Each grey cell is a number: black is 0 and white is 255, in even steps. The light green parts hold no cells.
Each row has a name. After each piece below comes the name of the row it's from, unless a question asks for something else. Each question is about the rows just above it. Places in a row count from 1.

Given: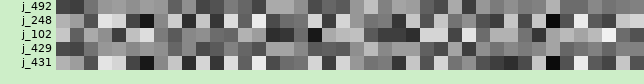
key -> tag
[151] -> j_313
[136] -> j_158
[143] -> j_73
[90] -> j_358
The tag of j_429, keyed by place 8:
j_73
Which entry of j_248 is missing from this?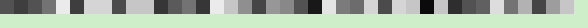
[205]

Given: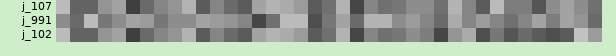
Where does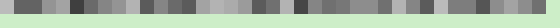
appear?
j_107
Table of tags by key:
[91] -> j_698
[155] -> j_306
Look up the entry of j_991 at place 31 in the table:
j_306
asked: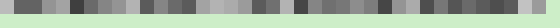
j_102
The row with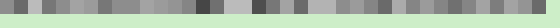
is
j_991

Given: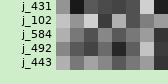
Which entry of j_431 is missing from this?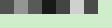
[31]
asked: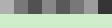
j_584
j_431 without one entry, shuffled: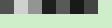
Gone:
[75]
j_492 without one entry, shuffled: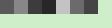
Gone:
[95]
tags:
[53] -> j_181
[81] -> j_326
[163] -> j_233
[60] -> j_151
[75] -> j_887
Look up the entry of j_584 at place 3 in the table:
j_326
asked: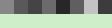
j_492

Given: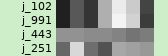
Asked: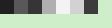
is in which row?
j_991
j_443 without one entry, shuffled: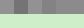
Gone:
[124]
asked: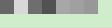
j_251

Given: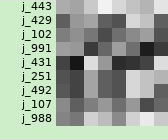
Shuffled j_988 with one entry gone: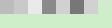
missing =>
[132]
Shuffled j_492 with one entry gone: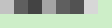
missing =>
[88]
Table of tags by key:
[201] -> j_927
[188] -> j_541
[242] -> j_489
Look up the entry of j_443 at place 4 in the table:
j_489
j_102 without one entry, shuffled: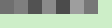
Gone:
[144]

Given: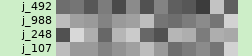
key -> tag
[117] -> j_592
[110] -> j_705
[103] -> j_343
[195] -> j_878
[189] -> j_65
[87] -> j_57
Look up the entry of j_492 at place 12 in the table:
j_878
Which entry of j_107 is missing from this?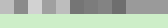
[147]

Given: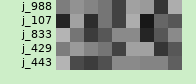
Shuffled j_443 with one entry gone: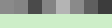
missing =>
[80]
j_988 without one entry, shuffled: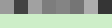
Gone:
[146]
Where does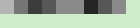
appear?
j_833

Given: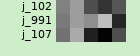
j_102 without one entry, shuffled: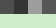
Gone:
[129]
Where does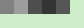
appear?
j_102
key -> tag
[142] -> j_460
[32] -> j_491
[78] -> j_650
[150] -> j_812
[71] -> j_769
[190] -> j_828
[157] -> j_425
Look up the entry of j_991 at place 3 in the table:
j_460
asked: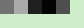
j_107
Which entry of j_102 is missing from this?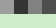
[86]
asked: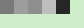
j_991

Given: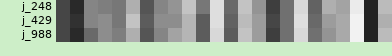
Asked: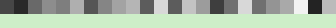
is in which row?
j_988
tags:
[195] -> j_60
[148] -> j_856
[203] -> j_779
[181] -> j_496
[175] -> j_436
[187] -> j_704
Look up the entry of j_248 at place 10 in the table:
j_60
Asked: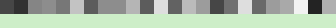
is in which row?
j_429

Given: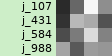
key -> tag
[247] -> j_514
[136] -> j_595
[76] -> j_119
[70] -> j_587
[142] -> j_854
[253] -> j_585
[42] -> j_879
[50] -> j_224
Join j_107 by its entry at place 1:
j_879
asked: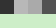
j_431
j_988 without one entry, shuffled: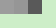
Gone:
[164]
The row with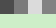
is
j_584
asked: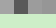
j_988

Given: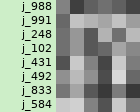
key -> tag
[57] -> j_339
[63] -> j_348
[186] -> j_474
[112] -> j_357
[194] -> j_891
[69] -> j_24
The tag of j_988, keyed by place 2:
j_348
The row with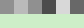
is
j_492
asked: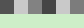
j_431
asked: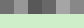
j_102
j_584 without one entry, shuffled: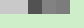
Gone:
[208]

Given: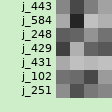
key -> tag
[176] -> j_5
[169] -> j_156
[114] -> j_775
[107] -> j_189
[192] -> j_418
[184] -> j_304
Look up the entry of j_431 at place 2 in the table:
j_418
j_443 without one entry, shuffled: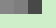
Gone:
[162]
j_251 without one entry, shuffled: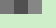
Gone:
[141]
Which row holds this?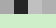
j_584
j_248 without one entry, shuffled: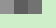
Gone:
[100]

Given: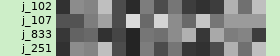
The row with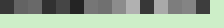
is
j_833
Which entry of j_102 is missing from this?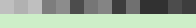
[42]
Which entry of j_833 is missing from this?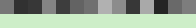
[69]

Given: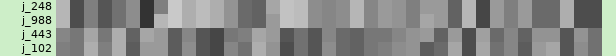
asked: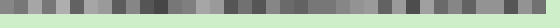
j_443
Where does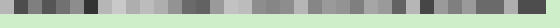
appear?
j_988
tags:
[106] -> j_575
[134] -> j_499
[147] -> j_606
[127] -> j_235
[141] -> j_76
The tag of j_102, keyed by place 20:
j_76
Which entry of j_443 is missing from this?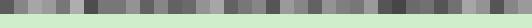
[160]
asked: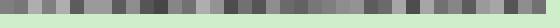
j_102

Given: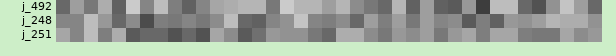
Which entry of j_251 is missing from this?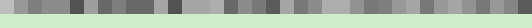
[112]
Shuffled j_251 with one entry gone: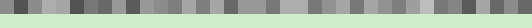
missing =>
[112]
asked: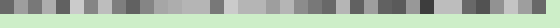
j_492

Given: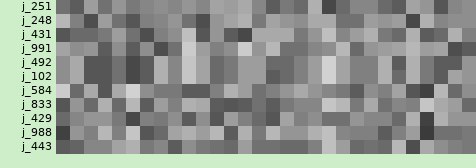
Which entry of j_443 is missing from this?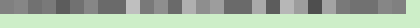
[100]
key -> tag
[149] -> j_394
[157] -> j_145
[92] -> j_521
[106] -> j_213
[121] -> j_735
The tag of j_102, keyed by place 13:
j_735

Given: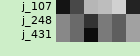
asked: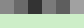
j_248
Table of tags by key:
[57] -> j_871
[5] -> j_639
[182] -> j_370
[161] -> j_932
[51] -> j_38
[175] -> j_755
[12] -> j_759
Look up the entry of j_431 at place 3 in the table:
j_759
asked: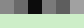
j_431
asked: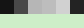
j_107

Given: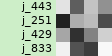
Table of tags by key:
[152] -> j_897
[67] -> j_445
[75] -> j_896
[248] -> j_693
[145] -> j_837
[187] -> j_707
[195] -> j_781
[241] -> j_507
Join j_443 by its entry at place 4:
j_837
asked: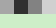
j_429
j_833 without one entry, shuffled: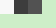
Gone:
[241]
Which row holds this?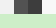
j_833

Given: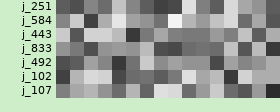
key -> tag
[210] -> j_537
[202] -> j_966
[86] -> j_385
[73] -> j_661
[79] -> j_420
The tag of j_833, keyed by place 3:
j_420
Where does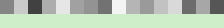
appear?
j_584
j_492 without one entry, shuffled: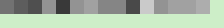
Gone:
[140]
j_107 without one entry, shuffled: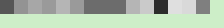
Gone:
[100]

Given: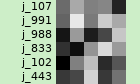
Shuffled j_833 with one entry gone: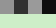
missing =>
[217]
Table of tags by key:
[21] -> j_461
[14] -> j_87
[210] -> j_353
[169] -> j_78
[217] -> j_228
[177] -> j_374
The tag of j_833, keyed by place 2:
j_87

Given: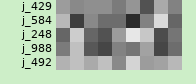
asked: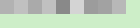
j_492
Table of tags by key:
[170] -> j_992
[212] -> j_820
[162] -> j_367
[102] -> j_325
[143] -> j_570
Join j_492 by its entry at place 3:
j_992

